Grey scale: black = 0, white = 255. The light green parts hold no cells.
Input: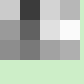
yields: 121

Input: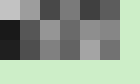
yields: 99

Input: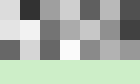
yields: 138

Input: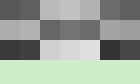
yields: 223

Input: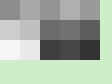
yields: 63

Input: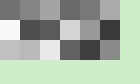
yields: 97

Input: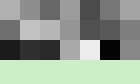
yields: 236

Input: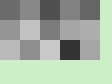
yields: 201
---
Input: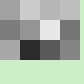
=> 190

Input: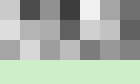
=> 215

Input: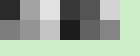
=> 195

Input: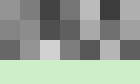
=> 181

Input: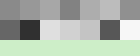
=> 209

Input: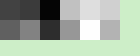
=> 208

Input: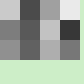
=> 194
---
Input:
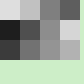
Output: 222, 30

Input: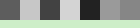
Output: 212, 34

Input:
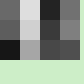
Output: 222, 22

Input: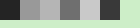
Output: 201, 36

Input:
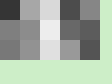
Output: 237, 53

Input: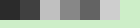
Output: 206, 43

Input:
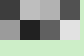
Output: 226, 33
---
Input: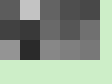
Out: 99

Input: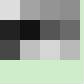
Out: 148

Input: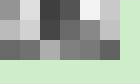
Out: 63

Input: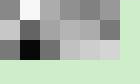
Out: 172

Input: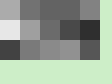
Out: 99

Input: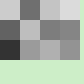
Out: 196

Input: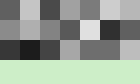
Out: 74

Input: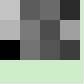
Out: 106

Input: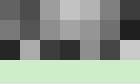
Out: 157
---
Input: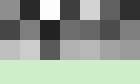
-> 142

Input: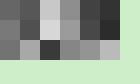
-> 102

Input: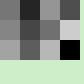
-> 118

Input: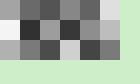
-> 164

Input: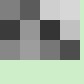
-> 127

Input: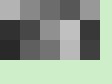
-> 179

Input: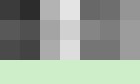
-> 59

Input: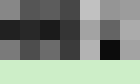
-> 135
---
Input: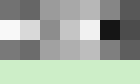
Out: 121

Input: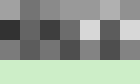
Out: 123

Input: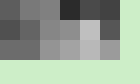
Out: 108

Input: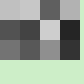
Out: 115

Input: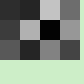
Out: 88

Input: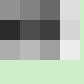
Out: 172
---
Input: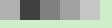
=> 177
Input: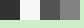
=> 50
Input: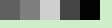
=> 96
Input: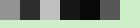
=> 148
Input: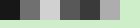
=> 23
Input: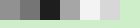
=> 145
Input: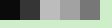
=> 10
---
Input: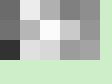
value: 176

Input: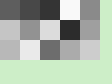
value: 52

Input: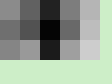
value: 34

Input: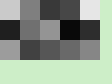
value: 57

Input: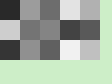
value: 109

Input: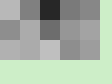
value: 39

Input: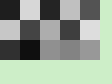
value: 36
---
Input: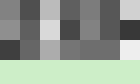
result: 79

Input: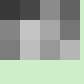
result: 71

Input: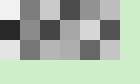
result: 125

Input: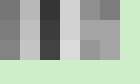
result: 184

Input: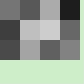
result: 88

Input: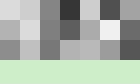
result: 206

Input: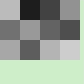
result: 29

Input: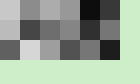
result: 140
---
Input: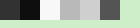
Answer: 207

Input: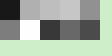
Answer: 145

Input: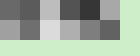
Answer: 54

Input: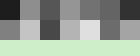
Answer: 114

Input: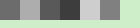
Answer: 206

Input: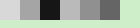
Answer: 144

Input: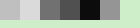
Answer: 12

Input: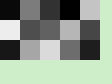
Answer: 196

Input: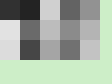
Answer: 146
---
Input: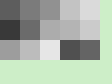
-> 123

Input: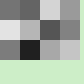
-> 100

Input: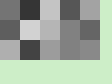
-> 53

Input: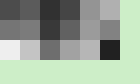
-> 91

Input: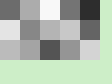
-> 172

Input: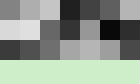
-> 174

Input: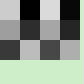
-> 1
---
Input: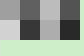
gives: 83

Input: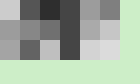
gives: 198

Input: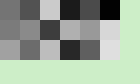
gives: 215

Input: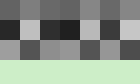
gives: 198

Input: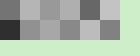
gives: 195

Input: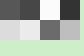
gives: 51
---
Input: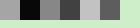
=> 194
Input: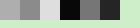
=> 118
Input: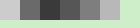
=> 126
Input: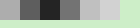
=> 192
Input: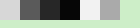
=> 242
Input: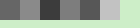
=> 87
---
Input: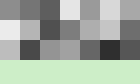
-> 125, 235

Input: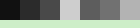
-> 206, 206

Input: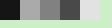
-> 129, 226

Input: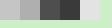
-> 78, 227

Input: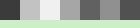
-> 166, 240

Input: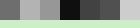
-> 15, 205

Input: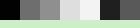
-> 222, 243
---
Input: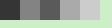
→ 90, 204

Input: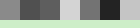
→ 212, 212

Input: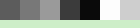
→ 59, 253

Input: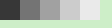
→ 161, 234

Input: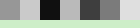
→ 186, 223

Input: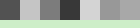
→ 56, 212

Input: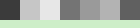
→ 116, 231

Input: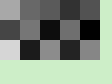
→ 13, 214
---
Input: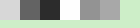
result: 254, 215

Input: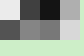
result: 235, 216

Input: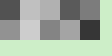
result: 205, 192

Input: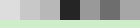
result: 221, 200

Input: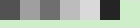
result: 217, 188

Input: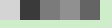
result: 212, 144

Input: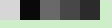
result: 214, 105
